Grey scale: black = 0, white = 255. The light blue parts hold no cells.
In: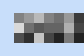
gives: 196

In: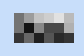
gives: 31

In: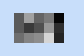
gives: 141

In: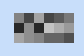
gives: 131

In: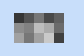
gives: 161

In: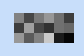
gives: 130

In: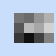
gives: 65

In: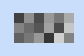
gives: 152
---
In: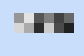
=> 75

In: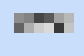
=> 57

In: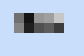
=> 93

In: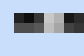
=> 66

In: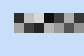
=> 85

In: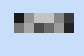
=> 155

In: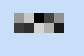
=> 176

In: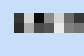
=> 128
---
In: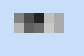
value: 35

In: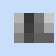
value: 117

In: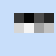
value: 77

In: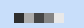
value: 68

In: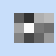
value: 175

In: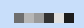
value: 154

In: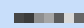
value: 142
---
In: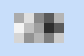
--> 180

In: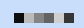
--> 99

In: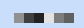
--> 226

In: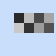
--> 51

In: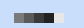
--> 58

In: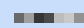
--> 189

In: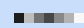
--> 136
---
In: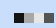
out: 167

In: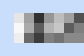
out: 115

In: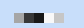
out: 25

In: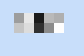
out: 48

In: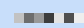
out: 227

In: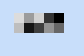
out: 62

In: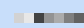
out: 171

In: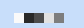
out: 76

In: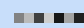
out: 23
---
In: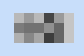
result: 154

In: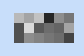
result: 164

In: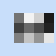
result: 242

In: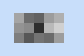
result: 107

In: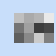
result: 170

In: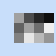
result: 77
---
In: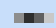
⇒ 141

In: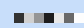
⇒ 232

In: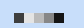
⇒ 186

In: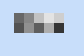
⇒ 206

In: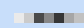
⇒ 203

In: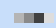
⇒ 181

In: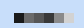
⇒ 138

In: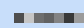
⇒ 155

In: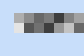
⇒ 195
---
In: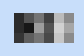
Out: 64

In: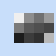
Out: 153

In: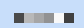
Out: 146

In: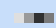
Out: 122

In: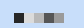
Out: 86

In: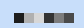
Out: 51
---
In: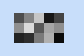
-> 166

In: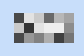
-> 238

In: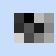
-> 23

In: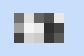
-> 46

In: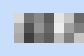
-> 160

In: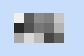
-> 110

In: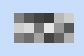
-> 151

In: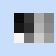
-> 180

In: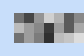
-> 91
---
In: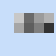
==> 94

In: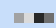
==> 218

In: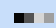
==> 83

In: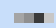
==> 143

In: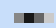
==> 24

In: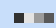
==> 227
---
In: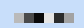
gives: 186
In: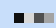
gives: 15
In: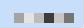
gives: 164
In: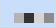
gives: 179
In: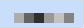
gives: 173
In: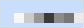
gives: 246
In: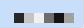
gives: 39
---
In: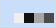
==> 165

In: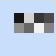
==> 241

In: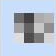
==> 119

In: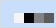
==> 131

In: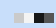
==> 23

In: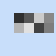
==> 66

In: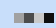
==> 201
